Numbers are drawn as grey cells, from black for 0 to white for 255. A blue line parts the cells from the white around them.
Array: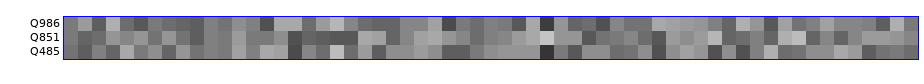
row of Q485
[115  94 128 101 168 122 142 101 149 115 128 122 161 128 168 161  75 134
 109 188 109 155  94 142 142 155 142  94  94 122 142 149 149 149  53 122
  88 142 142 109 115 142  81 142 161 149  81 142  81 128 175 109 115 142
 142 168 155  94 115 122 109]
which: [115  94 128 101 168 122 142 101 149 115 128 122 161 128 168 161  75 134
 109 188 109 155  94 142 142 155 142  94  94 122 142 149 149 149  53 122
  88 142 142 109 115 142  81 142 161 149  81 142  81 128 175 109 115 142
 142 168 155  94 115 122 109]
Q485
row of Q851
[122 101 109 149 134 149 115 149 115  94 128 122 155 122 122 142  81 101
  94  88  88 168 161 101 134 161 168 149 134 109 128 134 155 168 196 149
 149  88 115 122 134 109  88 155 142 155 182 101 109 128 101 175 188 101
 134 101 134 155 155 149 134]

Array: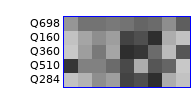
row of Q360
[200 158 121 165  46  54 107 187  86]
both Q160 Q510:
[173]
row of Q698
[150 115 115 121 115 101 107 142  94]
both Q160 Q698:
[142]
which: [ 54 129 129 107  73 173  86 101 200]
Q510

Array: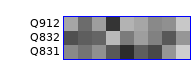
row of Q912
[166 108 158  52 179 166 137 144 200]
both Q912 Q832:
[158]
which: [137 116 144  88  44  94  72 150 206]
Q831

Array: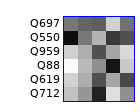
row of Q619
[209 174  80 166  72]
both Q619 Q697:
[209]
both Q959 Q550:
[80]
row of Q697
[120 100  94 209 114]

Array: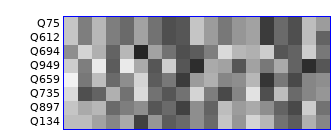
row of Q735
[218  79  99 176 114 218 114  86 114 212 126  73 134 226  79 189 106 134
 150]
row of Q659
[242 120 189 106 142 212  92 120  59 156 176 134 142 183  53 120  73 134
 142]
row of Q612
[197 126 183 126 106 162 114  79  86 197 156 120 150 162  59 106  79 189
  99]
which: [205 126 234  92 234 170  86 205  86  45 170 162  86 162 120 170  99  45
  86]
Q949
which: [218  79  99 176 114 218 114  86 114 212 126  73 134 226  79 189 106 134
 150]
Q735

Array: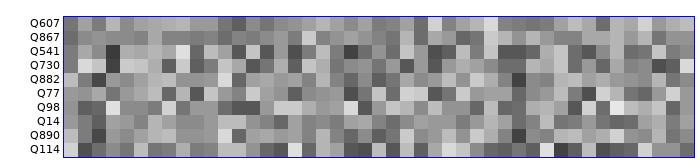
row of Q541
[124 168 139  59 174 168 181 168 223 103 188 161  87 196  87 153  79 124
 188 124  66 109 147 109 196 153  79  95 188 124 196  87  87 103 174 196
 109  87 139 181 109 117 196 124 139]
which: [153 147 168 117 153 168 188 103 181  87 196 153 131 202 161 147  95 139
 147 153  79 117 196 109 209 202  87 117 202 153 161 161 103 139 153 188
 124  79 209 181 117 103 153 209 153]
Q77
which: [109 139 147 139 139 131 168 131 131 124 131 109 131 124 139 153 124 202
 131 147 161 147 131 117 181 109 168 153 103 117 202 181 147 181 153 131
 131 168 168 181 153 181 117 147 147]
Q867

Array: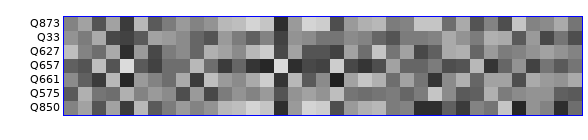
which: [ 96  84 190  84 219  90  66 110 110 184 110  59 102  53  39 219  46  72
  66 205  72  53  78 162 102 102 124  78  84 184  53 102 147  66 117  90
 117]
Q657
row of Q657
[ 96  84 190  84 219  90  66 110 110 184 110  59 102  53  39 219  46  72
  66 205  72  53  78 162 102 102 124  78  84 184  53 102 147  66 117  90
 117]

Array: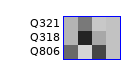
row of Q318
[180  36 168 194]
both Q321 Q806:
[194]

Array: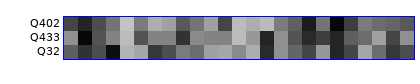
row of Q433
[144   7  83 131 187  83 131 131  50 138 131 131 187 152  36 144  83  42
  62  36  95 108 160  69 144]
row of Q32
[ 95  50  77  14 180 166  56  77 123 108 160 166 138 173  42 144 101  69
 152  36  69 166 108  56  77]

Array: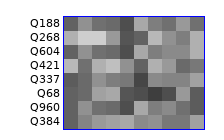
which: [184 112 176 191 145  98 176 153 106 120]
Q421
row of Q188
[ 98 145 112 106  78 168 126 112 153 112]

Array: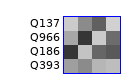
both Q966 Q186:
[54]
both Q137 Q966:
[203]
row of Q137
[203 139  96 209]
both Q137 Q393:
[139]
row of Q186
[ 54 195 102  89]

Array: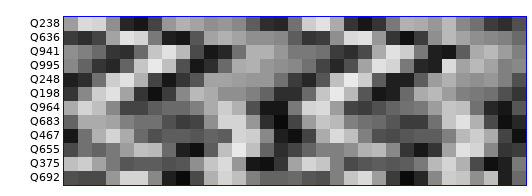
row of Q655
[ 74 113 100 121 157 191 185 106  31  16  93 191 233 191 100  46  68 100
 128 128 143 177 185 136  53  23  53 163 225 212 136  53  60]
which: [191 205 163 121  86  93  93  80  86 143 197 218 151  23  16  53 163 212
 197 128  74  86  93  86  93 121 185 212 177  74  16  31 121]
Q375
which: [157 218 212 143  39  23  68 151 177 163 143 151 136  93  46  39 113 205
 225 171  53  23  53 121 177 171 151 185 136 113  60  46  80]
Q238
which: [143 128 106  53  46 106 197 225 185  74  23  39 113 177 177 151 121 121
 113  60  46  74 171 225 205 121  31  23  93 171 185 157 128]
Q941

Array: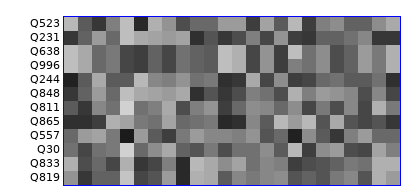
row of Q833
[176  77 105  70 176  55  70 127  41 184 169 141 163 113 135 127  62  77
  84  98 121 113 176 176]
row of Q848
[ 55  98 155 105 190 169 163 155 169  48  84  55  77 127 113  77 176 127
 155 147 135  77 135  70]
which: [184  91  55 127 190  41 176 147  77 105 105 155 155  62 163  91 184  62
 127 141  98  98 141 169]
Q523
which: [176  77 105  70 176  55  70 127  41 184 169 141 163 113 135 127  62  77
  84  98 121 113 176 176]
Q833
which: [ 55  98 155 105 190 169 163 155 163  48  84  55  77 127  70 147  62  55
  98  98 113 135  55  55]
Q231

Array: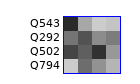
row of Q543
[ 42 167 204 196]
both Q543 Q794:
[204]

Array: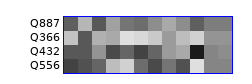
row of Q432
[ 88  88 148  74 101  67 101 155 169  27 133 141]
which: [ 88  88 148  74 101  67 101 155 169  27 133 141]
Q432

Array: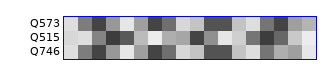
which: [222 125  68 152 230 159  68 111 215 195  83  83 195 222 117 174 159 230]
Q746
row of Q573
[222 125  68 152 230 159  68 111 215 195  83  83 195 222 117  68 159 180]
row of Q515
[215 222 132  61  89 187 236 174 166  68 144 230 207 117  61 103 201 236]

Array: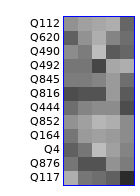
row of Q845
[124 124 132 154 110]
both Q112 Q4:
[160]
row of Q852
[146 160 182 174 140]
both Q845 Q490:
[124]
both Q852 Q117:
[174]
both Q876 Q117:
[118]

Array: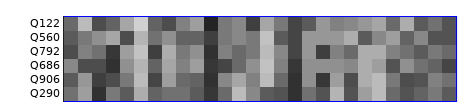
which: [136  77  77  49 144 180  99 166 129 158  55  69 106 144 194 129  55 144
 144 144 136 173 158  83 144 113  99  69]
Q686
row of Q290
[113 158  49 121  91 173  99 113 113  91  55 106 187 136  91  83  49 113
  83 180  83 158 187 106  83  99 121  91]
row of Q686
[136  77  77  49 144 180  99 166 129 158  55  69 106 144 194 129  55 144
 144 144 136 173 158  83 144 113  99  69]
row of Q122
[106 187  77  99 166 209  99  77 129 158  36 121 136  63 166 121  69  91
 151 129 136 151 166 106 173  91 113  83]

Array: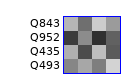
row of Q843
[182 111 204 155]

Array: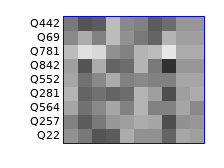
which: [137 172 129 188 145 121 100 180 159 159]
Q69
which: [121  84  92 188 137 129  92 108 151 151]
Q442
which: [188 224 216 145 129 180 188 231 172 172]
Q781
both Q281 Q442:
[108]
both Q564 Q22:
[166]

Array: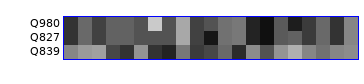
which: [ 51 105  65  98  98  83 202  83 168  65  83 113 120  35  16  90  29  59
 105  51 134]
Q980
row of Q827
[ 51 105  65  98  98  83  83  83 168  65  22 113 120  35  16  90  98  59
 105  51 134]
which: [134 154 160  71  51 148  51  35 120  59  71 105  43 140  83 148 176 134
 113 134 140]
Q839
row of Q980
[ 51 105  65  98  98  83 202  83 168  65  83 113 120  35  16  90  29  59
 105  51 134]

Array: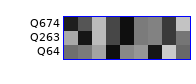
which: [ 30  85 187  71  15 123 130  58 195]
Q674
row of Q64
[111 123 163  15 136 150  22 202 104]
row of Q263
[169  22 187  71  15 123 130  58 117]

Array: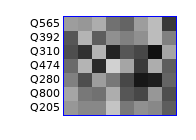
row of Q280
[128  78 157 120  71  23  30 100]
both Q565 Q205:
[151]
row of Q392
[ 86 180  93 144 128 144 188 128]

